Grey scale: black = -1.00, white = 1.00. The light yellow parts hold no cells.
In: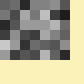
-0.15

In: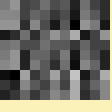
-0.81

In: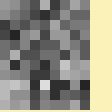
-0.05

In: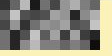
0.53

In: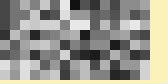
0.39

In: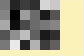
0.04
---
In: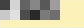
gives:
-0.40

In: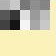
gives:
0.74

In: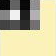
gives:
-0.77

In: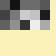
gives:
0.60

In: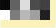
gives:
0.44

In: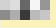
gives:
-0.55

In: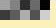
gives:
0.36

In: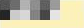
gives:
0.69
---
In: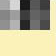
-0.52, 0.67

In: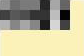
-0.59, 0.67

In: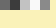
0.52, 0.95

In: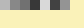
-0.56, 0.70

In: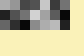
0.65, 0.65

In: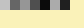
-0.38, 0.52
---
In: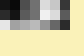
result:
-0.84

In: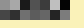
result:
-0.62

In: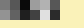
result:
-0.23

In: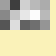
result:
0.55

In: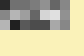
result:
0.42

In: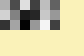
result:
0.02

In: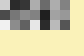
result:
-0.07

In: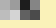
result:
0.66

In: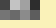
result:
-0.17
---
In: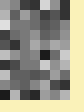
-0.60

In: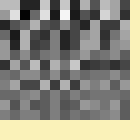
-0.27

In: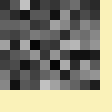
0.16

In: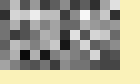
-0.36

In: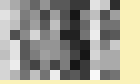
0.33

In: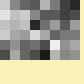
0.31
